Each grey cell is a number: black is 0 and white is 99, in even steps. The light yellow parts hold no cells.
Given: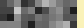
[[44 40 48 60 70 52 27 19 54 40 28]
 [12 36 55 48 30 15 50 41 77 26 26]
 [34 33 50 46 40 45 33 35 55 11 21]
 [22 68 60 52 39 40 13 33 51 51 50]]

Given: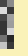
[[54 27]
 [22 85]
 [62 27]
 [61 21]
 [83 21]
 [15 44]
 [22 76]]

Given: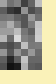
[[74 39 25 50 44 63]
 [38 30 57 17 22 36]
 [43 59 33 38 47 45]
 [76 48 33 49 67 55]
 [78 37 46 73 61 61]
 [80 45 50 84 41 71]
 [48 47 74 37 29 35]
 [42 59 42 57 33 58]
 [40 40 76 36 15 37]
 [34 37 69 11  7 31]]

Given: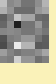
[[70 55 45 45 57 53 75]
 [64 59 42 42 42 57 68]
 [40 42 64 64 76 48 37]
 [42 59 45 45 12 54 40]
 [46 52 46 46 52 54 52]
 [37 45 59 59 51 48 32]
 [36 35 70 70 91 44 29]
 [64 55 50 50 45 51 61]
 [49 43 58 58 80 48 51]]

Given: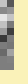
[[34 76]
 [58 53]
 [76 89]
 [47 75]
 [24 61]
 [48 22]
 [46 48]
 [63 41]
 [50 49]
 [49 49]]

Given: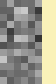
[[64 43 44 40 62 42]
 [23 42 78 73 39 38]
 [38 53 62 64 34 48]
 [57 34 55 45 66 37]
 [55 45 48 44 24 52]
 [20 53 71 74 32 69]
 [54 34 48 42 38 32]
 [42 56 59 67 54 60]
 [63 60 35 41 47 76]
 [49 39 57 43 53 53]
 [65 49 42 41 46 40]
 [53 41 53 45 37 63]]

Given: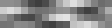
[[45 42 50 64 78 86 78 65 43 29 24 28 42 53 55 55]
 [67 49 29 25 32 47 57 56 49 45 44 49 64 79 85 80]
 [53 44 42 45 53 71 88 86 76 54 38 28 29 37 48 57]
 [50 57 74 84 79 75 36 33 25 28 38 50 53 54 46 45]]
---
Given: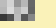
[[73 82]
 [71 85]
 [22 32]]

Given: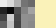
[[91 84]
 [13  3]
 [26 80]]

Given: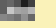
[[37 40]
 [37 77]
 [52 49]]

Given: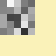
[[51 96]
 [52 53]
 [65 26]]

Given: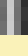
[[44 78]
 [42 79]
 [41 78]]

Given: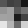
[[33 25]
 [57 62]
 [63 62]]

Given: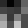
[[16  1]
 [27 24]
 [57 22]]
